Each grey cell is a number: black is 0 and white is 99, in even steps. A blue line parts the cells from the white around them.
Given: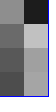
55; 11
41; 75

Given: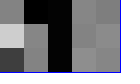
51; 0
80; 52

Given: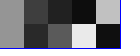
58; 24
58; 16

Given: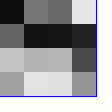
5; 46
39; 7

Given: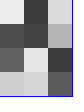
92; 23
30; 26

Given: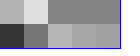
69; 86
21; 46

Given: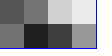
33; 45
44; 12

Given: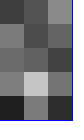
24; 32
48; 29

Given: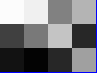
98; 93
25; 47
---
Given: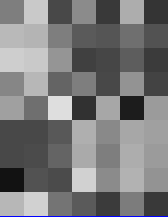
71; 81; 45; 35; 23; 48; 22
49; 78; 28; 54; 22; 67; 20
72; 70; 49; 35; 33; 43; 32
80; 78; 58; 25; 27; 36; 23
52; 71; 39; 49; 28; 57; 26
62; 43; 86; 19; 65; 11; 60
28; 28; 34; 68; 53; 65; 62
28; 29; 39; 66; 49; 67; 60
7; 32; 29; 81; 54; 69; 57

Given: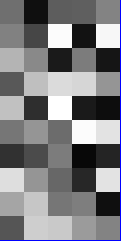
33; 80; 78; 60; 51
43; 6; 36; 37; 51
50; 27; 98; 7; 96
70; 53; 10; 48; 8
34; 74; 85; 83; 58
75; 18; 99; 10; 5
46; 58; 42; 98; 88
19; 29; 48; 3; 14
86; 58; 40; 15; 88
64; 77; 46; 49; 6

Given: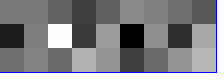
43; 51; 41; 69; 58; 25; 41; 57; 71
47; 47; 38; 25; 37; 54; 50; 43; 34
11; 49; 98; 22; 60; 0; 55; 18; 65

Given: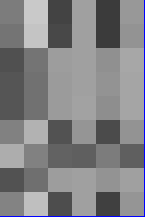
51; 74; 30; 62; 25; 58
48; 78; 26; 62; 23; 59
45; 76; 28; 62; 23; 57
31; 45; 61; 62; 56; 65
33; 44; 60; 62; 57; 64
33; 44; 60; 63; 55; 64
50; 69; 32; 58; 29; 57
67; 50; 38; 37; 48; 37
32; 43; 61; 62; 57; 62

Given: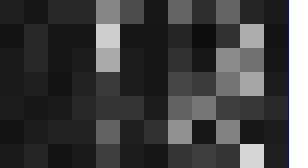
10; 14; 7; 10; 24; 11; 8; 20; 24; 20; 83; 12
12; 8; 15; 15; 52; 29; 9; 39; 18; 39; 14; 10
7; 15; 8; 8; 80; 8; 8; 14; 5; 19; 67; 7
10; 15; 8; 11; 66; 11; 8; 19; 9; 54; 44; 8
10; 12; 7; 13; 22; 11; 8; 27; 23; 45; 64; 11
11; 9; 10; 15; 20; 20; 11; 38; 46; 24; 21; 16
7; 11; 13; 13; 38; 12; 19; 56; 9; 50; 9; 11

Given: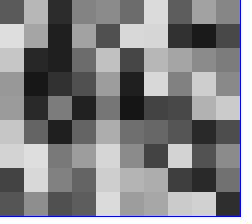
33; 55; 31; 36; 85; 61; 65; 79; 81; 18
35; 71; 17; 51; 54; 42; 85; 36; 63; 52
86; 64; 12; 63; 31; 84; 83; 19; 10; 28
77; 15; 12; 42; 75; 27; 71; 64; 54; 48
59; 9; 19; 31; 61; 12; 84; 50; 80; 53
60; 16; 48; 13; 46; 8; 26; 28; 69; 79
77; 39; 12; 39; 67; 43; 40; 33; 16; 30
82; 86; 47; 61; 83; 54; 26; 82; 32; 54
26; 84; 50; 39; 80; 70; 67; 24; 16; 44

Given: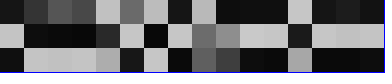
6; 76; 75; 76; 67; 9; 77; 4; 37; 24; 5; 4; 65; 4; 4; 5
8; 20; 33; 28; 75; 41; 73; 8; 72; 5; 6; 6; 77; 8; 11; 7
76; 5; 4; 3; 16; 77; 3; 77; 42; 55; 78; 77; 10; 77; 75; 76

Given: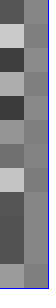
60; 49
33; 52
78; 49
24; 54
67; 49
23; 53
58; 49
43; 51
76; 48
33; 52
32; 52
32; 52
